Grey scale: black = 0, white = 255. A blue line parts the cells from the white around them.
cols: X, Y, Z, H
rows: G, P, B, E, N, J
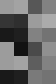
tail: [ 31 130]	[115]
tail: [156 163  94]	[130]
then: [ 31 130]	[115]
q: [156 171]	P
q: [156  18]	E

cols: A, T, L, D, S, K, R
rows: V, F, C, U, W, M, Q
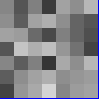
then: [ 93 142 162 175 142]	[150]
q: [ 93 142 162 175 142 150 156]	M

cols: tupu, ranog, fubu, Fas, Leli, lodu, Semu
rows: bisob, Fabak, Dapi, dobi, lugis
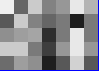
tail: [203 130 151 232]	[180]
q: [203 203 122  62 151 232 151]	dobi
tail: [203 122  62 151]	[232 151]
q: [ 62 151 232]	dobi
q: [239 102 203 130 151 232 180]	bisob
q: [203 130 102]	Fabak
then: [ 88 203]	[130]

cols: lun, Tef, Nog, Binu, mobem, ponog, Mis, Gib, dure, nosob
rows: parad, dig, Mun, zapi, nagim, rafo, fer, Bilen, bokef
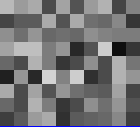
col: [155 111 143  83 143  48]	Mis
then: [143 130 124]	[124]
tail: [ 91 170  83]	[170 111 104 136  54]
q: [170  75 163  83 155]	parad
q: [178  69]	parad
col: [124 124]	Binu

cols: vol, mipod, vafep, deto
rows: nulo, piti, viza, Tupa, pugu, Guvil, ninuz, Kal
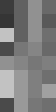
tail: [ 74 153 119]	[111]
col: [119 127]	vafep
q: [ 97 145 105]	nulo
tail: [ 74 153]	[119 111]
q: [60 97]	nulo

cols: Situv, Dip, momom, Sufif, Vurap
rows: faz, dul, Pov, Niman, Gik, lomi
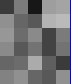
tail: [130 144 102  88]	[144]
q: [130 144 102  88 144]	lomi
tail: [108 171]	[95 59]

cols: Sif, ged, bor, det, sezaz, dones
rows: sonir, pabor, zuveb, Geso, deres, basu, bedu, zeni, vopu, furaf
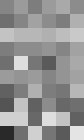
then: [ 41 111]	[208]
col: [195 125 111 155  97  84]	Sif
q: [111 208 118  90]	furaf

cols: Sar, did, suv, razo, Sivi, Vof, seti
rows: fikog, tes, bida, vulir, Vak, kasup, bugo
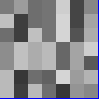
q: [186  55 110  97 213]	kasup
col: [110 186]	suv
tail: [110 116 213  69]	[164]
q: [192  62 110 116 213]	tes
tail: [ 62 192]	[116 213  83 172]
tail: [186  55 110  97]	[213 156 179]
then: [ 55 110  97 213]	[156]

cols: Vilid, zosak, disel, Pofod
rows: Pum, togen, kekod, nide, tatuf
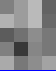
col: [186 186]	disel
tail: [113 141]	[120]
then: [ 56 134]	[120]
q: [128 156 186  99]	Pum
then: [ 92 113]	[141]
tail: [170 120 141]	[163]

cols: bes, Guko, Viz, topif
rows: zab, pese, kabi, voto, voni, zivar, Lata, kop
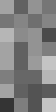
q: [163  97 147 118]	zab
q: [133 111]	pese
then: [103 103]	[182]
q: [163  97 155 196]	voni
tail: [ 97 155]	[196]
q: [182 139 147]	kabi
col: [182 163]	bes

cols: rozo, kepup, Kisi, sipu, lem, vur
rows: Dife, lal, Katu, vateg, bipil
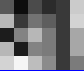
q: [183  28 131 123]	vateg
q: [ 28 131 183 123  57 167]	Katu

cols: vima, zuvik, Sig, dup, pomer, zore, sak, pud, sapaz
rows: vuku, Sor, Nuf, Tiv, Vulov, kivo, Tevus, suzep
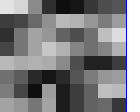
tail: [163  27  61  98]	[105  55]
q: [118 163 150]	Nuf

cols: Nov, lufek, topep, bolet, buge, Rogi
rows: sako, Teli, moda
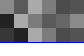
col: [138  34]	Nov
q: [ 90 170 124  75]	sako
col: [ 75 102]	buge
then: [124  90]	[102]
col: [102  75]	buge
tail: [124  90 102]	[138]
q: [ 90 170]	sako

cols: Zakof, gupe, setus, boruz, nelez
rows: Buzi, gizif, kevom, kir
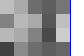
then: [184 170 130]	[73]
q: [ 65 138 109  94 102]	kir

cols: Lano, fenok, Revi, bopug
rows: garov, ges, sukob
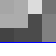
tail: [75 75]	[128]
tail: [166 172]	[220 115]
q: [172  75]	ges

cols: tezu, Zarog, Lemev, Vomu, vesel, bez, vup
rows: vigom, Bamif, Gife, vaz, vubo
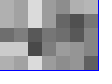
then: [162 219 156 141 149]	[96]
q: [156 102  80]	Bamif

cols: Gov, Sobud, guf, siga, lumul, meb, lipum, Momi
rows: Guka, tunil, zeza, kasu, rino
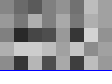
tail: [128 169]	[120 175 161]
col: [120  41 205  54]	Sobud

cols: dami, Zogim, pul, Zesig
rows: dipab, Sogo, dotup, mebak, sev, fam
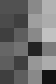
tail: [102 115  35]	[123]
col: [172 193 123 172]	Zesig
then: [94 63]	[151]
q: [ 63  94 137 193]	dotup

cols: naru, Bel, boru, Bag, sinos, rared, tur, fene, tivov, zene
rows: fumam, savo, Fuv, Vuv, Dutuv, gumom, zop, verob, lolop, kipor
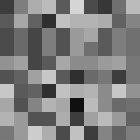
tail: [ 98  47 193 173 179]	[139 199 146]
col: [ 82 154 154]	Bel
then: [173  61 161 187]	[154]

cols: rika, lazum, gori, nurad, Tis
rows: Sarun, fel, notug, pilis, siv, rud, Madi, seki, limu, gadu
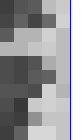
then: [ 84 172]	[188]
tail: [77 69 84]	[172 188]
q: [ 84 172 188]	siv
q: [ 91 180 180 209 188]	notug
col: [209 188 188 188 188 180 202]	Tis

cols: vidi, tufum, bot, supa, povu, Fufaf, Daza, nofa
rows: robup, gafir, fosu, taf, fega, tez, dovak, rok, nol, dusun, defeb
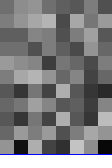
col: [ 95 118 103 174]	povu
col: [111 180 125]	supa
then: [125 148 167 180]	[74]

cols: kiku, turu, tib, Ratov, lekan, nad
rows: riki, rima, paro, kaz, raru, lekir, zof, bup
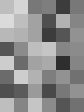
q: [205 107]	raru
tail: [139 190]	[197 133 139]
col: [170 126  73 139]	Ratov
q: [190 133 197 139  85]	bup
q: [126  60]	riki
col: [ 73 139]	Ratov

